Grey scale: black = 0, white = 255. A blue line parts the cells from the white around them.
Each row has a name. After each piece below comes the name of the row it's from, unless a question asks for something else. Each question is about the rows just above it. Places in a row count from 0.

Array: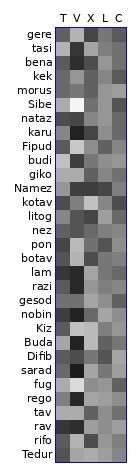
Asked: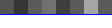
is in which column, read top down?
T
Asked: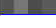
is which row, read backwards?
Difib
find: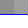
rav

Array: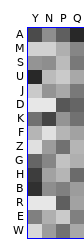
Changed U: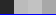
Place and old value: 2, 202
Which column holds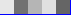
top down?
Y
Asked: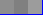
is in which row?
B
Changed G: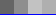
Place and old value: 1, 134
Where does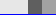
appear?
R

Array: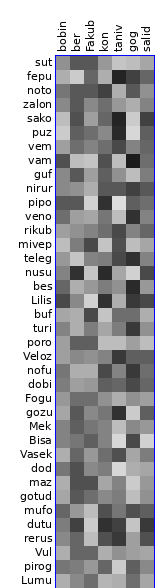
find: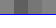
Mek
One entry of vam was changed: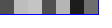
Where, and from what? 4, 189
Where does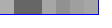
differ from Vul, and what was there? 3, 174
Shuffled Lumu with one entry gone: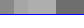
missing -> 181
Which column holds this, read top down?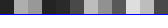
taniv
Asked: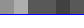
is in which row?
nirur

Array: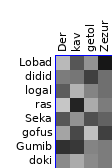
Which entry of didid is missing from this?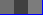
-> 118
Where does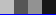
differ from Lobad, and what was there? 0, 185
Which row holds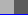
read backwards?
logal
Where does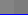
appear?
Gumib

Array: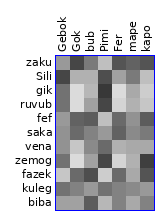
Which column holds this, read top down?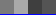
kapo
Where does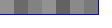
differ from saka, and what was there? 3, 153
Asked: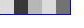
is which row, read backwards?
gik
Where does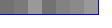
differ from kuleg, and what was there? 1, 130

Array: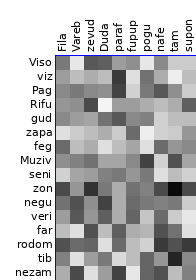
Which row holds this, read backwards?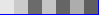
veri
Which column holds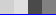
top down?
nafe
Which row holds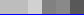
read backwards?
gud
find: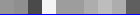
Rifu
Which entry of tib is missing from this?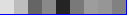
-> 217
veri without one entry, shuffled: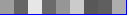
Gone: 197
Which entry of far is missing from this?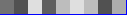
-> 181

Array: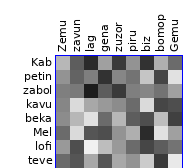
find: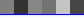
petin
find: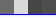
kavu
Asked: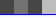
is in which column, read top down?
bomop
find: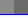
kavu
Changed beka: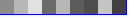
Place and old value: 7, 189

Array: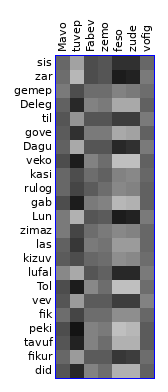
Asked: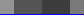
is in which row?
til
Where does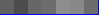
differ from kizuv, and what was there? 0, 91
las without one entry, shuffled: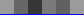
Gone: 115

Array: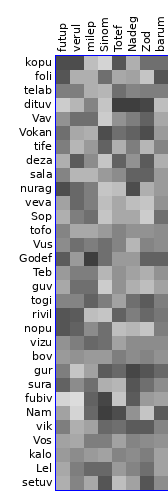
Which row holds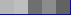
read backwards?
nopu
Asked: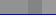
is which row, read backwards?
tofo
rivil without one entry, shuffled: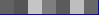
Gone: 119

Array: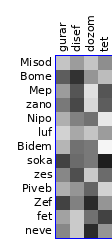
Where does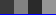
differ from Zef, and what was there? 0, 66
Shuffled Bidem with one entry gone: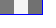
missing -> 181

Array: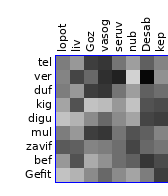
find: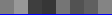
mul
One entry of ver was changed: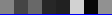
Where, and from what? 3, 47

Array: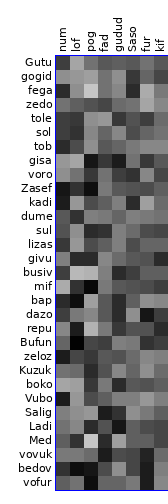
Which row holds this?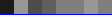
Vubo
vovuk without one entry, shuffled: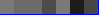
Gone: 35
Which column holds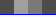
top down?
fur

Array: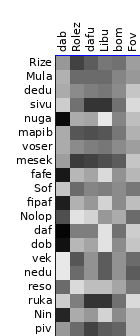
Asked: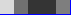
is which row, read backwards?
ruka
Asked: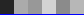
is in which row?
Nin
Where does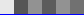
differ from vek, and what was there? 5, 107
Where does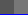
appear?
mapib
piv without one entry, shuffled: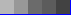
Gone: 100
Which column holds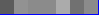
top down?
bom

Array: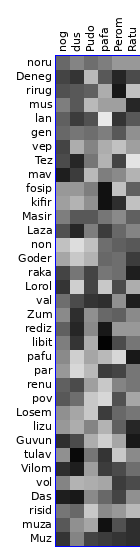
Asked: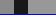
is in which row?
rediz
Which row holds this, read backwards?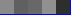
Zum
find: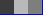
mav

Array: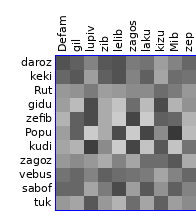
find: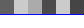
Popu
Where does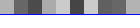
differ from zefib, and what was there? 1, 96

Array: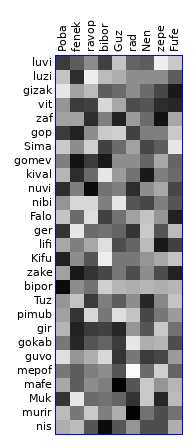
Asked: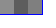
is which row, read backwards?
Tuz
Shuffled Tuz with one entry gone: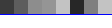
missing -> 135
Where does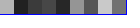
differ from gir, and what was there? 3, 65
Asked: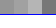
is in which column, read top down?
Poba

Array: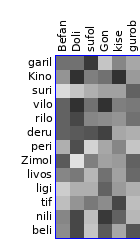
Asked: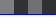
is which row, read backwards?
vilo
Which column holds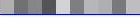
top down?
sufol
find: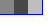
nili
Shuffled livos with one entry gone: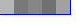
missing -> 105
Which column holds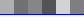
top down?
sufol
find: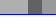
ligi

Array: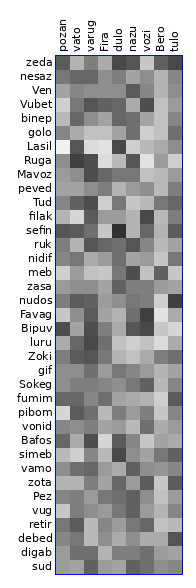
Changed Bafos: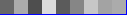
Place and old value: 3, 214
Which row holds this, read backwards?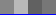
Sokeg
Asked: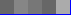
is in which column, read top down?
vato
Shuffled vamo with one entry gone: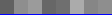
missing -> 149

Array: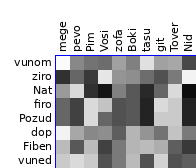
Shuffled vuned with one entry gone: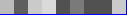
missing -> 210
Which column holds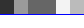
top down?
mege
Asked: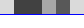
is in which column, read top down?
pevo
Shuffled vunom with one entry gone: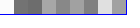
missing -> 73
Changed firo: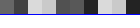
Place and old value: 3, 195
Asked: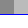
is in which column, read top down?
Pim

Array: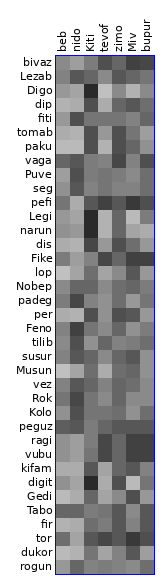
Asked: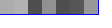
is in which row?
per
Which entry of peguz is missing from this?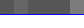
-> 94

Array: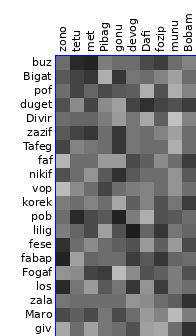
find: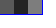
pob
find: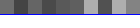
pof

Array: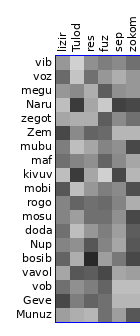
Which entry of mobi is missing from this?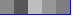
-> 79
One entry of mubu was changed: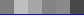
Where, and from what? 4, 144
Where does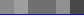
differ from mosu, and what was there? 0, 132
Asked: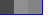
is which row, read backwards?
mubu
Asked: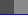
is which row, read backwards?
mobi
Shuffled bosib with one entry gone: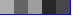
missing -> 120

